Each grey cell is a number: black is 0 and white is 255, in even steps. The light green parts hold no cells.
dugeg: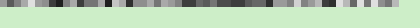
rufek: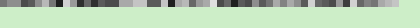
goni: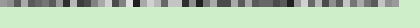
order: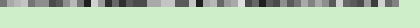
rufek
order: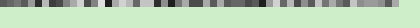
goni
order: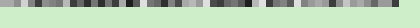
dugeg
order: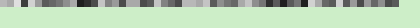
goni

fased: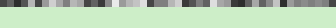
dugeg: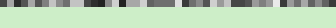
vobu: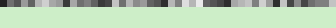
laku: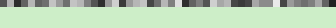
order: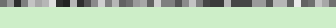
laku
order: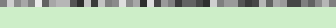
fased
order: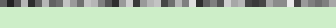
laku

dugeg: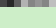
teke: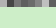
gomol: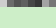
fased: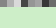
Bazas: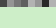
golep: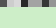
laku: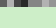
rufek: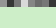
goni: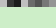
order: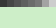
gomol
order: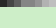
dugeg

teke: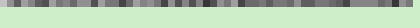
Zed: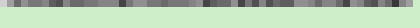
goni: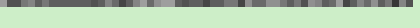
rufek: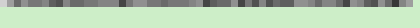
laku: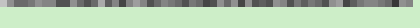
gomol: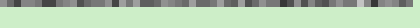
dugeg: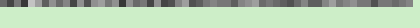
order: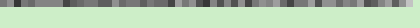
teke
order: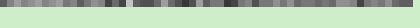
dugeg
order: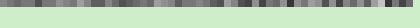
dugeg

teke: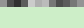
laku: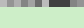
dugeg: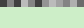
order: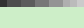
teke
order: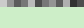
teke
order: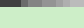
laku
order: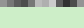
teke
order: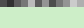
teke
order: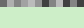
dugeg

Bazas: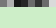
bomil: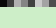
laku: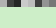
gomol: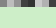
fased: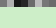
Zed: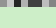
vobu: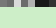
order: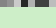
Zed
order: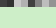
gomol
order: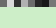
Bazas
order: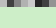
Zed

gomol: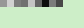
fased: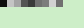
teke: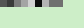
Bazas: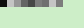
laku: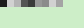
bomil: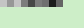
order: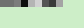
teke
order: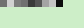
fased
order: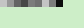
Bazas
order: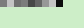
Bazas

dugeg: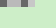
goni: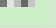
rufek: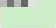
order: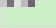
goni
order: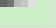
goni
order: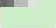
rufek
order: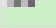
rufek
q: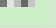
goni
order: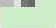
rufek

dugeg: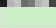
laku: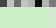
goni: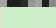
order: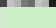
dugeg
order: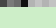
laku
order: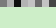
laku

